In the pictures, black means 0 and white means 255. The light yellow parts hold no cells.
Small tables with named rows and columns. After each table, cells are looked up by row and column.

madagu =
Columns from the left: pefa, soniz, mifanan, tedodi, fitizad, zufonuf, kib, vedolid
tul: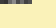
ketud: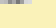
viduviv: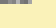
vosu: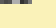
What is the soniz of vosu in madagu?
73
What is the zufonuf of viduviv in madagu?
124
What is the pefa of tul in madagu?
60
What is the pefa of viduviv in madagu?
120
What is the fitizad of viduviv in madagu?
181
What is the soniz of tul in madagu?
52

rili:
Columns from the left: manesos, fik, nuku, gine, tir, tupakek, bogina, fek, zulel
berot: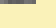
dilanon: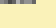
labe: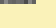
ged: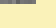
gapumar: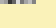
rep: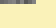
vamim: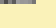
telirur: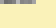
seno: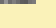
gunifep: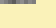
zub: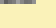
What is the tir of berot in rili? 94
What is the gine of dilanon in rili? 99
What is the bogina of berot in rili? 116
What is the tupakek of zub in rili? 134
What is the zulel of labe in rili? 97
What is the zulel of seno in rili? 122
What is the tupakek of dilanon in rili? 120
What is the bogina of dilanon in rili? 146
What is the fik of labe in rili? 138
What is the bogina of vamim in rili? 153
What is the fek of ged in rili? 111
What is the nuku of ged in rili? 114
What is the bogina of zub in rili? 113
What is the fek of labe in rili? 134
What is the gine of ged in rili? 132
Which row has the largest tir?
gapumar

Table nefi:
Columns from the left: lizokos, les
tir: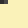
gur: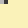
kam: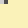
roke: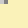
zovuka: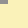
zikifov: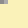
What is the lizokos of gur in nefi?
186
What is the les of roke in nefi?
128
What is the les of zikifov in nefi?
173
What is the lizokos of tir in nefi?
46
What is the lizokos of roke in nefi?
204
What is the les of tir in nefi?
74
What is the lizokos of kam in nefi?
209
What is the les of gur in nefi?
55
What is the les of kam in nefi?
77
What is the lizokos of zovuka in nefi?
146
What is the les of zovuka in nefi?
145
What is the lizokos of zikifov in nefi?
141
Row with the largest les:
zikifov

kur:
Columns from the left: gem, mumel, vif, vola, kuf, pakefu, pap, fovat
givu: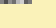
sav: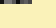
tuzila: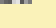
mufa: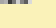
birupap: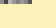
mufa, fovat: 218
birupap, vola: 151
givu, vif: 143
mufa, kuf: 206
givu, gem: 133
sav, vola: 85
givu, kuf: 185
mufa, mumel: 178
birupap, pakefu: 154
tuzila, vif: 92
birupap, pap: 136
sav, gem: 19
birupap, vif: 184
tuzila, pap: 160
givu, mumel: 80
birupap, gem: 140
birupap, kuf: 127
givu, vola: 110
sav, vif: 123
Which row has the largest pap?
tuzila

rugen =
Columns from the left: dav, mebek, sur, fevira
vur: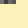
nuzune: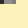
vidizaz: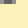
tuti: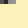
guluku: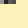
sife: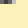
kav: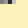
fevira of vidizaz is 143
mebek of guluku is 37
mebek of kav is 152
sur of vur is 108
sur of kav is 43
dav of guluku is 151
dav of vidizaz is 151
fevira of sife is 195
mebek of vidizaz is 99
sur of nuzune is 144
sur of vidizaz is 96

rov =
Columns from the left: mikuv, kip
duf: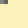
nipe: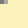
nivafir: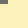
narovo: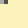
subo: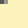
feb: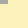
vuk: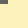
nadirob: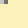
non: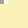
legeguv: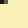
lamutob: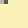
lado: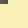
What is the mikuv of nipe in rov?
122
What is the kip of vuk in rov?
99
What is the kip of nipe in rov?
172
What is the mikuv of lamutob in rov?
180
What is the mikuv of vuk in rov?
102
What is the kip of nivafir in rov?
111
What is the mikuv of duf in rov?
132
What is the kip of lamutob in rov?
89
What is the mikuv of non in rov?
162
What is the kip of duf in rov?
99
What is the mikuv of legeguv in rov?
24
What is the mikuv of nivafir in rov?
109
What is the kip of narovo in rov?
78
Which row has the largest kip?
non

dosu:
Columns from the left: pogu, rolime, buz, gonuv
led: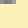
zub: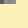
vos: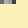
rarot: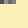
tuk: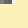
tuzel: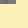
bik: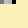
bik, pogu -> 120
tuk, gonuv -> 241
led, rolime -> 125
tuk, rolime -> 104
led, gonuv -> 159
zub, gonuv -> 143
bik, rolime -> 191
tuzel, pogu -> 117
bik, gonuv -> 4
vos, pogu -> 110
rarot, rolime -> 148
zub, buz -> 136
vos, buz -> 160
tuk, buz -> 99

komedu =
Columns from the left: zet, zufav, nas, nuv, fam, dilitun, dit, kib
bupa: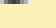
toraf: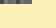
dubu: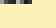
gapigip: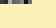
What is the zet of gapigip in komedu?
62
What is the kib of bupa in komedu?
234
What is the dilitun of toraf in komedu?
117
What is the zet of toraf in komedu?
72
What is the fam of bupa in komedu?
85
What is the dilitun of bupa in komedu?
145
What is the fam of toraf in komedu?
74
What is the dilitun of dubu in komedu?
108
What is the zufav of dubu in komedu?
78
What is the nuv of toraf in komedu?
113
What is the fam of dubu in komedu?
181
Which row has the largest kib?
bupa

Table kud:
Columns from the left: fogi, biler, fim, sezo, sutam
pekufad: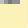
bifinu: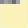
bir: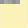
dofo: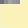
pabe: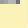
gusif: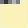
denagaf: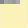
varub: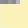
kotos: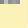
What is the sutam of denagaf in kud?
170
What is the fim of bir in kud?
160
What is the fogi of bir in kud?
149
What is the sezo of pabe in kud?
181
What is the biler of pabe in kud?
166
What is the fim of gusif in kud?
126
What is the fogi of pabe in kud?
156
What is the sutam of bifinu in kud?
161

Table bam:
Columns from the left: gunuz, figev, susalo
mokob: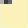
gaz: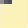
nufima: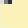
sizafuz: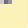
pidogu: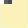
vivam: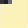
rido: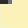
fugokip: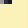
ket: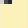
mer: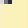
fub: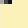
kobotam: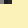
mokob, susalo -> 102
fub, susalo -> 20
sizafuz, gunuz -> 205
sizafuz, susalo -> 151
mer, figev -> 116
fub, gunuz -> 168

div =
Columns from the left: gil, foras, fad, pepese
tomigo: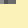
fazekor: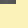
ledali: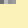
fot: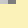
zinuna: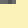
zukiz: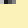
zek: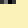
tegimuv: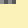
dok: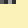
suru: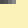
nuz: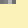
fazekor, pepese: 83
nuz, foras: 130
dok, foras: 46
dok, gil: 96
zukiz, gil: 195
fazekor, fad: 87
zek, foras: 126
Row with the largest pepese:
ledali

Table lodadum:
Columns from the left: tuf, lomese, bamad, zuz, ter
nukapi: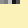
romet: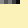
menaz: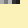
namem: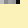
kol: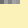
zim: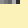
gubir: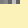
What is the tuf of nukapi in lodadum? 143
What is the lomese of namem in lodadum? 138
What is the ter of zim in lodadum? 46
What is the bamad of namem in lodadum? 163
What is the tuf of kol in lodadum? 110
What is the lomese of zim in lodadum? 117

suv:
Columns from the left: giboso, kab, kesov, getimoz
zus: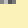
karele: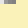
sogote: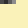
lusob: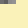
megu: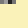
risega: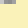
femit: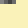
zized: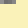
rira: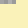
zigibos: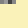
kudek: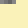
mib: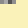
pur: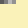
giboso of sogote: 75
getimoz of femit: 107
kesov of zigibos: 68
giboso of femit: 133
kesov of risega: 142
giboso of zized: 146
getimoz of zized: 134
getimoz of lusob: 146
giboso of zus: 134
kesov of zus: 86
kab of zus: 192
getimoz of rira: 154
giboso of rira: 165
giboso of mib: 138
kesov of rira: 176
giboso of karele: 230
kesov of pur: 186
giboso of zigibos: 128
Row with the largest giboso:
karele

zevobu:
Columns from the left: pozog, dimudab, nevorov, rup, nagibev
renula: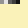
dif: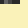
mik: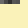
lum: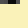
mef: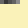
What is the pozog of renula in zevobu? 147
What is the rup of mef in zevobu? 99
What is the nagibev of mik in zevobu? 81
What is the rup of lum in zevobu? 9
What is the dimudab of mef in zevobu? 56
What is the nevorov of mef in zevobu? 81
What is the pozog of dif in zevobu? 43
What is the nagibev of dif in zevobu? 43
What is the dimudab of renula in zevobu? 229
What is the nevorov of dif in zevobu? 69
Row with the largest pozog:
renula

